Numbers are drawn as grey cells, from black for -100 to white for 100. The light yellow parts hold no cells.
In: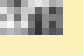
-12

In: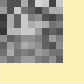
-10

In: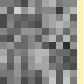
-29

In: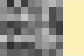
-3

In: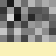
-14

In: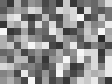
83
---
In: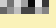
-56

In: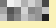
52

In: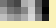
-99

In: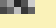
60

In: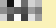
-2

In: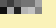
30
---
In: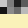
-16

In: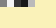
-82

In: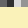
71

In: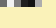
-86

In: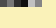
51

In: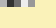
86

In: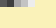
53

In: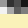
-27
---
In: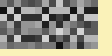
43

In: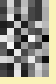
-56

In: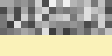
-6

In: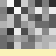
-15

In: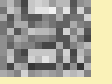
2
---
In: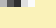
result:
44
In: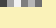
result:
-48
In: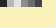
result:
-70
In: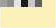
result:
23
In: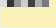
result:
73
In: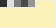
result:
-63
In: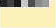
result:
-70
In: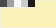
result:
-43
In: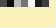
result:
-43
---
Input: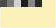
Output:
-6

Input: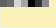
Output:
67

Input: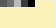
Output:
-32

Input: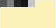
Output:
-33

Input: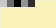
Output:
57

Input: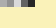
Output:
36

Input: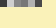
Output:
62

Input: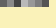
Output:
-46

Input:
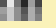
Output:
58

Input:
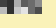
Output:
-62
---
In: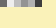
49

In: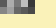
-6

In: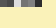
73

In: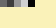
20

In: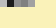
13

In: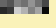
2

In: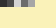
66

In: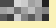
69

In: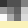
-37
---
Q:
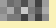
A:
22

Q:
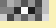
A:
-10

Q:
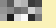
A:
6

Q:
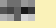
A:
19

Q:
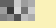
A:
-23

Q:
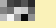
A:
36
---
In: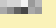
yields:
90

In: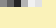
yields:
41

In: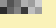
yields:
37

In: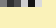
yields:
62

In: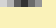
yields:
-61

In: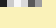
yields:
71
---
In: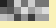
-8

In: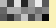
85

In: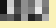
59

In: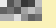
-46

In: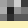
62

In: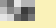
41

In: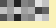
76

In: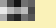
-12

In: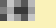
-32

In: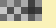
-50
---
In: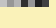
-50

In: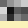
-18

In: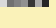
-71

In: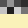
-9

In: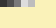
48

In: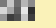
-51
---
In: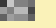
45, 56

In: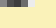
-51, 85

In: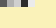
62, 84

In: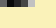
-70, 51

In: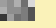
11, 70

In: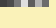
75, 75
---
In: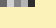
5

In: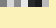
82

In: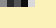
-33

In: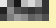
-48

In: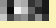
57

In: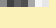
-37

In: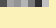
42

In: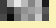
14

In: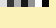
-82

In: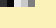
83
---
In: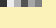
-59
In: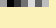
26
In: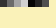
-61
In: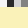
92
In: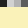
-75
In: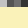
52
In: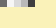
-15
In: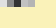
76
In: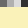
-18
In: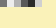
-8
